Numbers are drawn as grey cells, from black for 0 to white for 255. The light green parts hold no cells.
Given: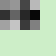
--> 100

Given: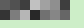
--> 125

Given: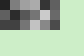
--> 44

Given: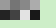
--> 66

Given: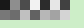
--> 109

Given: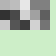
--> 73
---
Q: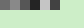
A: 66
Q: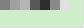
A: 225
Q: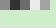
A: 162
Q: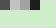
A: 29
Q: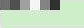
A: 48
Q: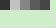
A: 70
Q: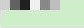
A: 189
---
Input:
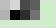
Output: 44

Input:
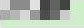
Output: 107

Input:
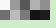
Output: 19

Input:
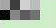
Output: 91

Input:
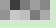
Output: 123

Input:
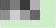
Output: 155

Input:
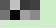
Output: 161
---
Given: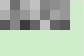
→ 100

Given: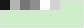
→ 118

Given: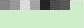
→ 165

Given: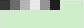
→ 180

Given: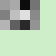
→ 180

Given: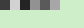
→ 36

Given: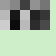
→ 12
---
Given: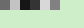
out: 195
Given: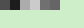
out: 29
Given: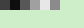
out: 14
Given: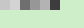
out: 211
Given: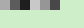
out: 92
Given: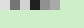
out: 117
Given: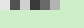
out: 82
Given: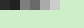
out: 33
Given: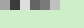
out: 59
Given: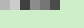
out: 204
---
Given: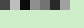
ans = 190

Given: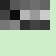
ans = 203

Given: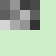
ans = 212

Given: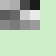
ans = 234

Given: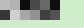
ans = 208

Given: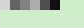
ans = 213
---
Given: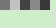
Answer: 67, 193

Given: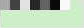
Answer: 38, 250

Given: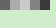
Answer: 202, 202

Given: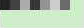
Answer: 54, 205

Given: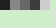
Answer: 104, 205

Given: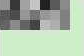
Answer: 117, 197

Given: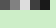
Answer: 221, 221
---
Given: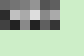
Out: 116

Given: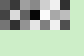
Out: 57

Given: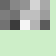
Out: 135

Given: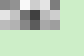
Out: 146

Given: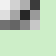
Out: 210

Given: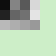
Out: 132

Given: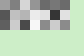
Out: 128

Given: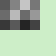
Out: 131

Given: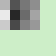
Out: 83

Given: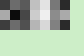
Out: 108
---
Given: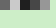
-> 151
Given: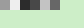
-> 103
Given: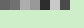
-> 74
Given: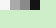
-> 19
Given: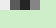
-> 133
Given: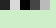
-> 186
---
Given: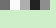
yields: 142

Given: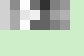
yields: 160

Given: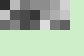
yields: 130

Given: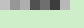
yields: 151

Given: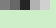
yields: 125

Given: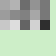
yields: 147
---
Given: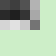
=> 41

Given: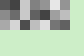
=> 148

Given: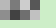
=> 142

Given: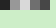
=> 71

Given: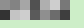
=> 175

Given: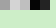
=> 35

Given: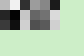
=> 135
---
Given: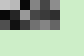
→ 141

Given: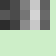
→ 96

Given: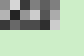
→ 127

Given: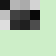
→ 211

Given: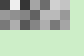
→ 196

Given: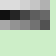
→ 177
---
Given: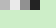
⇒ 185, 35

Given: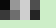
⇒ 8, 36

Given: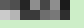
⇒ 91, 46

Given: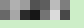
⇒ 138, 72

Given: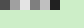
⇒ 77, 33

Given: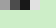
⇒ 159, 225

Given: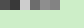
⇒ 77, 131

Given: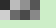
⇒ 44, 136

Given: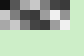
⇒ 16, 240

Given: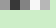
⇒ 154, 183
